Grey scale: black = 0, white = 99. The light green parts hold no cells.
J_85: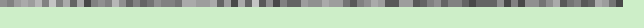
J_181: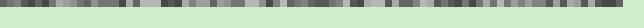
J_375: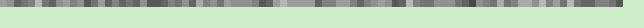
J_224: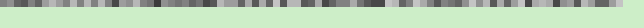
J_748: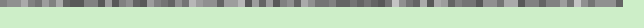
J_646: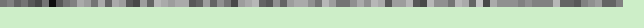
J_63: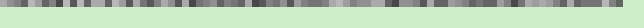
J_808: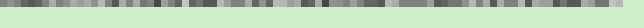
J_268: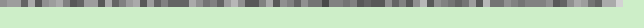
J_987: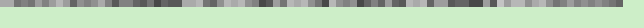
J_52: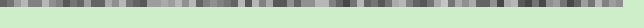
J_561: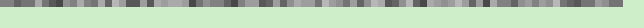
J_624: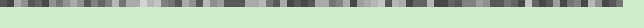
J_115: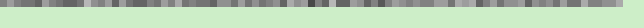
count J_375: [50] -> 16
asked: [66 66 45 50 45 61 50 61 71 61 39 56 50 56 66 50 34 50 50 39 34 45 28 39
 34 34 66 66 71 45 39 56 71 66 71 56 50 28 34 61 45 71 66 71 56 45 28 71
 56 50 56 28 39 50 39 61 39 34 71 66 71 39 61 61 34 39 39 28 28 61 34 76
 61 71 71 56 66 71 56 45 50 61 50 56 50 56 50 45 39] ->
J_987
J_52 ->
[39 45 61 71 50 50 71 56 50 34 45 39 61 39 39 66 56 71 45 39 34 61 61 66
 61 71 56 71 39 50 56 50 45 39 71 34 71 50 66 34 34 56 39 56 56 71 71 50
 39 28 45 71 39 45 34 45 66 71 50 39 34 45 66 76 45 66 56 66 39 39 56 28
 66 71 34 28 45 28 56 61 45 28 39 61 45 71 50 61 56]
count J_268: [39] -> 14
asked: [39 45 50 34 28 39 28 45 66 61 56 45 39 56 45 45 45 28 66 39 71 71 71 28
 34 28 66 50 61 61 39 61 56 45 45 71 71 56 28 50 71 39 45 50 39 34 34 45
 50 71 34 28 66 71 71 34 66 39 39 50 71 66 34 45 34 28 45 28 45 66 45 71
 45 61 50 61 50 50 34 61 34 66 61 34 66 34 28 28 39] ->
J_181
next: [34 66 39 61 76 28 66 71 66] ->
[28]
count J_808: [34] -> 12

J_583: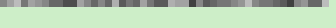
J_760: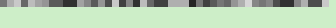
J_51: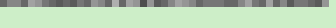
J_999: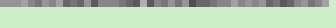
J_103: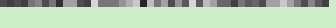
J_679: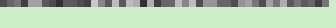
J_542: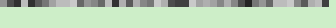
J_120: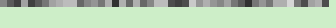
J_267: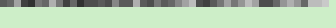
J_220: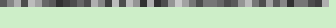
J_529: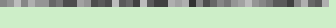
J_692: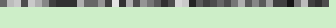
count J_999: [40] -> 7
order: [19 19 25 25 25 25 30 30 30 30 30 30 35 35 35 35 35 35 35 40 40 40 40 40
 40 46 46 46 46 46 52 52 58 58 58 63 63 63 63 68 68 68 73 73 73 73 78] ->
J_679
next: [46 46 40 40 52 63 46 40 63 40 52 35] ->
[46]
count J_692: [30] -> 6
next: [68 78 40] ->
[73]
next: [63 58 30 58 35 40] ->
[52]
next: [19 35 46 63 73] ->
[73]

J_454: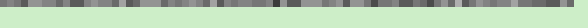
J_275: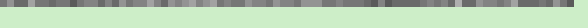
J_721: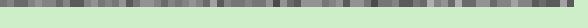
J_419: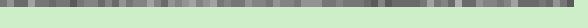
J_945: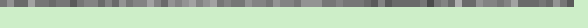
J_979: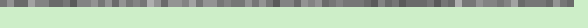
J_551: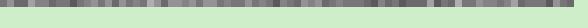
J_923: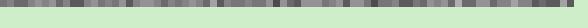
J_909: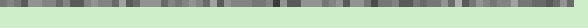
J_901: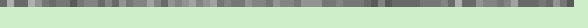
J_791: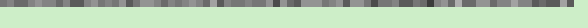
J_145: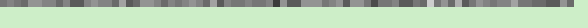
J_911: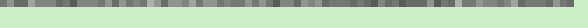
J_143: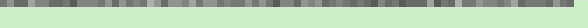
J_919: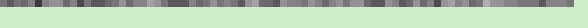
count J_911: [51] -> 16
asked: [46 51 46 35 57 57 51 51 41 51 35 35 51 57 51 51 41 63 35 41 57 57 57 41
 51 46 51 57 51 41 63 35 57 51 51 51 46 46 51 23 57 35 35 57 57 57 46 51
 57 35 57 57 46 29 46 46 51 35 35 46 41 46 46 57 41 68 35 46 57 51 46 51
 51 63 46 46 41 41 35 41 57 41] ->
J_909
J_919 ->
[46 35 46 41 51 23 51 57 57 41 51 29 46 35 35 41 46 57 41 51 51 63 57 46
 35 35 35 51 41 46 57 46 51 46 35 57 63 41 41 35 57 51 51 46 57 51 41 51
 57 46 57 57 41 35 35 57 51 35 41 57 41 51 29 57 63 51 57 41 46 68 57 57
 51 51 46 46 46 35 51 51 51 46]
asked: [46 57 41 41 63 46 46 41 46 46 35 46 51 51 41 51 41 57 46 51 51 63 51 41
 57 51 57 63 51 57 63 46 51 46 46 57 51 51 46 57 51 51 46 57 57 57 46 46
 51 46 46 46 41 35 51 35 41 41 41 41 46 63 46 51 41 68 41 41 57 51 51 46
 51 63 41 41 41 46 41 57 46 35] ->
J_419
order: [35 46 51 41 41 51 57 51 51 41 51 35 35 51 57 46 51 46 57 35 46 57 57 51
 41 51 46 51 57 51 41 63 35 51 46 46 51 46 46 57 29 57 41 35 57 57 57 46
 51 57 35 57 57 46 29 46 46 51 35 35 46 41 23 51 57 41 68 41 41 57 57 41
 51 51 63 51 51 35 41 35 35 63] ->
J_791
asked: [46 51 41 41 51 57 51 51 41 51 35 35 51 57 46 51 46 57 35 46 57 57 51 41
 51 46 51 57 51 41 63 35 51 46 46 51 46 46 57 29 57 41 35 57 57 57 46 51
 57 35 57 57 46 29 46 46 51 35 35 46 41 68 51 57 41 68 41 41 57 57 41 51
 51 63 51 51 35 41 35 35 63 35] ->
J_721

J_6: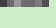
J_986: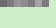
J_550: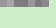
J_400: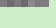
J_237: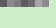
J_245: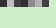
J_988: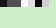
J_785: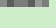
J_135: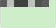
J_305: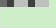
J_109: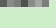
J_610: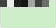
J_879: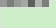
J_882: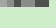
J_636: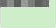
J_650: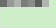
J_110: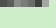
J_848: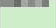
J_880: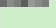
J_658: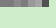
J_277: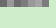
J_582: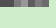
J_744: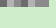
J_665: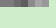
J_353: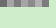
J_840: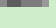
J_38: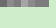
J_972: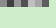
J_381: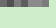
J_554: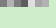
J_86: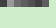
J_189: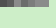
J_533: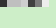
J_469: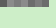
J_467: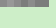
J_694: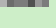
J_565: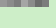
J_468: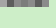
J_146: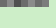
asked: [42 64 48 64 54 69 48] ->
J_353
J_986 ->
[42 48 59 54 48 64 48]
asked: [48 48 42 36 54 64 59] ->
J_665
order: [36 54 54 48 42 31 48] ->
J_381

